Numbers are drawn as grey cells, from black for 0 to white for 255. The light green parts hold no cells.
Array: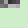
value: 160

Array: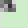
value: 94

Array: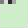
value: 221

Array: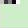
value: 56

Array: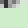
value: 52

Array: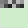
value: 113

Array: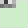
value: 60
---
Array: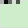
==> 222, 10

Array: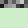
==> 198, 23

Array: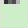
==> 220, 47

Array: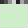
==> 212, 33

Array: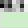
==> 250, 8

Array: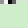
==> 245, 10

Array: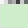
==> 246, 63

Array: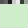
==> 231, 30

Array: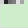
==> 224, 36
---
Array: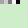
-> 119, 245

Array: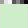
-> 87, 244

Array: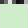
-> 88, 229

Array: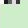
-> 101, 245

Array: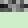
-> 151, 195

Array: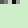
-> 209, 209

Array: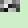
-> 32, 236

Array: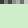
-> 142, 201

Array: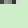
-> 137, 220

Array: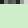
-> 98, 214
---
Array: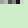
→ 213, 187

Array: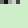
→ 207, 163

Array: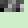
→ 196, 170

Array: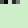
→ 215, 121

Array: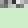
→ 233, 220

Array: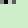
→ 207, 135

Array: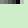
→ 191, 132
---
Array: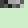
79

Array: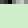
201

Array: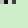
221

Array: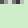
59

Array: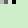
228

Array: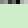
172
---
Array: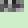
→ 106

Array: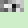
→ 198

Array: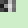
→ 122

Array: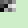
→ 234

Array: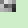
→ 55

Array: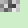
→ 206

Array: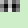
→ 83

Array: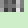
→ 127

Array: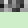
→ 176
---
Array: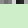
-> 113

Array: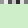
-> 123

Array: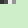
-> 148

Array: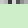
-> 143

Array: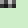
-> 53

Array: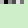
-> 117
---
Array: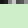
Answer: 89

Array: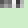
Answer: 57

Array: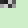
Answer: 196

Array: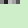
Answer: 163

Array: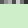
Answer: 117

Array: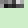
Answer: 217

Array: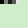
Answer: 90
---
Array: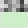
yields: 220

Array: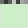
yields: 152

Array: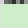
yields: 152

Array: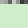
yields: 87

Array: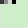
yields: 0

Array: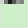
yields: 132

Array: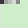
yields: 135
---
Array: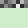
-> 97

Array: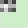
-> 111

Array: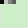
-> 133

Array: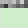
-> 152

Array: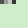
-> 199

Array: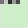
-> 49
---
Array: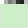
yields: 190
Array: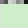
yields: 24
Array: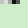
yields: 83
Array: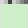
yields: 103
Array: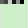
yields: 4
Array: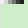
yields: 33
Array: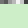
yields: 63
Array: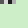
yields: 176
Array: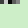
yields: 131
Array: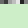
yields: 130
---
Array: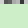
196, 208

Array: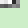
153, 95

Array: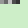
52, 151

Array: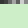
136, 53

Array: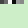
137, 68

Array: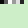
36, 8

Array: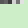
226, 87

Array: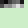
23, 80
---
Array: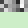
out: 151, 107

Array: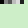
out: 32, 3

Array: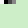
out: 134, 245

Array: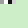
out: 212, 158

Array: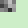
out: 121, 137

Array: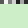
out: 42, 87
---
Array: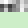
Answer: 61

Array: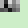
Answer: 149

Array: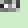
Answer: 153

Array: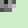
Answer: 164

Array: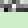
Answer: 85

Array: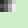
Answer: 179

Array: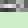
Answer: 228
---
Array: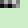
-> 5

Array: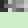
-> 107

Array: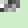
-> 188

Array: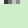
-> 110

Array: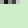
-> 135

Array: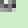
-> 154

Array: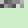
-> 81

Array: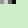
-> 208

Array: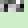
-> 209
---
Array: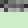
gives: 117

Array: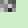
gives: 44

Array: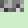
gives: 212

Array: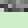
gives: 116

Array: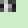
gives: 111

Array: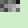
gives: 182

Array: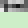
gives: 149

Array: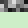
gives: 36
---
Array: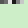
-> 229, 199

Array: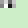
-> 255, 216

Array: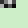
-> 209, 178

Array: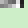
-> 253, 224

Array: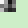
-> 246, 189

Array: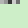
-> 204, 180

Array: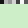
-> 247, 210

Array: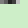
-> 191, 125

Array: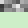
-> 232, 216
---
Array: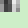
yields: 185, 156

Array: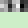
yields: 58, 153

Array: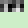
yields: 75, 75

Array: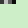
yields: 11, 55

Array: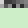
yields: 129, 168

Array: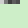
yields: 77, 207

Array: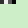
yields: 5, 46

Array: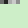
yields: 142, 110

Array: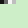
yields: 190, 19

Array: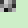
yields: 88, 192
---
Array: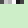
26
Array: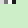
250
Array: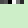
118
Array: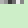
236
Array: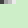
192
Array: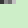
110
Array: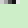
19
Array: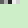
240
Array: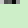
7
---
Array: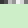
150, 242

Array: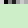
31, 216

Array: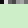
71, 223

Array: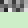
92, 238

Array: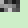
146, 202

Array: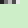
192, 233

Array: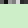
127, 215
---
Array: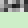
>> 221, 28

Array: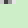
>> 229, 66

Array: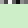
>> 246, 15

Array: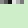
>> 229, 20

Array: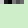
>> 205, 3

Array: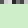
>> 221, 39

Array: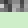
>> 206, 56
